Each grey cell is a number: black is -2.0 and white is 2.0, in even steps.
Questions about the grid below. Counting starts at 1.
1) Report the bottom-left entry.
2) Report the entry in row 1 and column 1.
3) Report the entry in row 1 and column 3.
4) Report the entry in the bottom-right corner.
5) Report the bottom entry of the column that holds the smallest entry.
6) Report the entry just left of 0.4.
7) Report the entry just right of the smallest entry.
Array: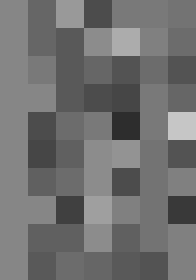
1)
0.1
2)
0.1
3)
0.4
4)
0.0
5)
-0.6
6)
-0.4
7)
-0.1

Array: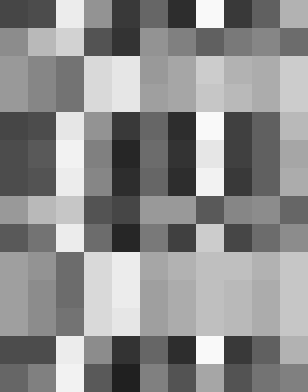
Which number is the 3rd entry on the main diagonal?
-0.2
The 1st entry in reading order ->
-0.9
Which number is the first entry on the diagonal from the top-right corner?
0.8
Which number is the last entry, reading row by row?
0.0
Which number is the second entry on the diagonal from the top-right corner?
0.1
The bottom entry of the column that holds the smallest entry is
-1.5
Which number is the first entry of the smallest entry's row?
-0.4
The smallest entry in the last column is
-0.4
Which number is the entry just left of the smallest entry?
-0.6
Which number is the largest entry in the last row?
1.8
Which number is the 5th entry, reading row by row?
-1.1
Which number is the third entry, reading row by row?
1.7
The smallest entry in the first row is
-1.3
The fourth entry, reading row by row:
0.3
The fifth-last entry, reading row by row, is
-0.7
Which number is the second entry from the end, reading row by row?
-0.2
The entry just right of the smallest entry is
0.0
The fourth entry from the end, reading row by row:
0.6
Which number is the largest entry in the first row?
1.9
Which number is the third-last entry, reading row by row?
-0.7
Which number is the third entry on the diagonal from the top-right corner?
0.8

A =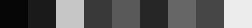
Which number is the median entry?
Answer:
-0.9
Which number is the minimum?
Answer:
-1.9

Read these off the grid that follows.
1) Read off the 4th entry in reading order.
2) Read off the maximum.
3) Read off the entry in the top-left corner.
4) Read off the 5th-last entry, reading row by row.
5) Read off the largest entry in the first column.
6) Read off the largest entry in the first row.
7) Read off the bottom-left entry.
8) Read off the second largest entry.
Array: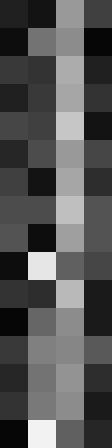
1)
-1.0
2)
1.8
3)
-1.5
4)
-1.6
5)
-0.7
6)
0.4
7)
-1.9
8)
1.6

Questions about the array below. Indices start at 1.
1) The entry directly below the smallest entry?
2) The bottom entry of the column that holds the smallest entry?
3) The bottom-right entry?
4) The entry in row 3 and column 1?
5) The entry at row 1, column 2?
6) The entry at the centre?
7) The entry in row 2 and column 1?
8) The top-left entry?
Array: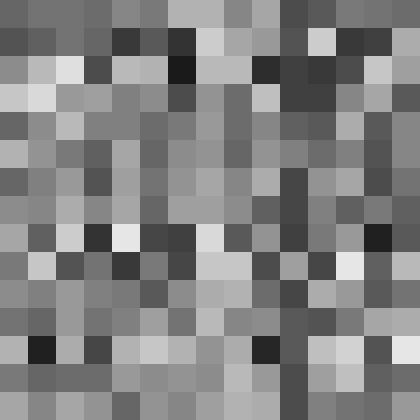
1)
-0.8
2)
0.1
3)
0.4
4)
0.2
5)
-0.2
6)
0.5
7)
-0.7
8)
-0.4
